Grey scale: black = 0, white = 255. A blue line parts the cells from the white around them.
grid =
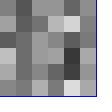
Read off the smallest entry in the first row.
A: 85
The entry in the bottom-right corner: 169
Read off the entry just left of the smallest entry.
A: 161
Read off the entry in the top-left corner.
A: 128
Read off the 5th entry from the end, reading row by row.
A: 122
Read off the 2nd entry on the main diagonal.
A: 93
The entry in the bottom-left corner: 135
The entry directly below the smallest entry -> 64
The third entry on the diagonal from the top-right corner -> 135
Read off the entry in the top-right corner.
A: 142
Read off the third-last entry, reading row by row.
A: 122

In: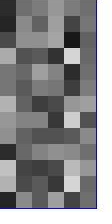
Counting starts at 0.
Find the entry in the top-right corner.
111
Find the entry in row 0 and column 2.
124
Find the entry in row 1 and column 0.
37
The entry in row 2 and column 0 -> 74
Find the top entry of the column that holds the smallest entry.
124
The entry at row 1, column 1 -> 138
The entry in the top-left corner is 44
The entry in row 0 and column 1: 111
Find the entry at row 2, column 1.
144
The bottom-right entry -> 111
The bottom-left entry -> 37
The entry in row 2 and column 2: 144
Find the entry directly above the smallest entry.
68
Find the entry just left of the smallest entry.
165

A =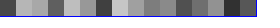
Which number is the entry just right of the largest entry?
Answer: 160
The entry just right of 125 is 138
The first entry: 72
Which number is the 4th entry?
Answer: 95
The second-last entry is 49

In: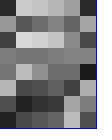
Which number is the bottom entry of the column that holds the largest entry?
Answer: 72
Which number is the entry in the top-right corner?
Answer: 42
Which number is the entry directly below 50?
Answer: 88
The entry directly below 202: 88
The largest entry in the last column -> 174
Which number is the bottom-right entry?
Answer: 80
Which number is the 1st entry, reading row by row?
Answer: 42
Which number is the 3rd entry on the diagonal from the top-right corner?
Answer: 196
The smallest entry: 26
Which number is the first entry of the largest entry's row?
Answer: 65
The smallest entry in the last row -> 34
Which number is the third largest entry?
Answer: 202
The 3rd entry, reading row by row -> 196
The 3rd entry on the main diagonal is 209
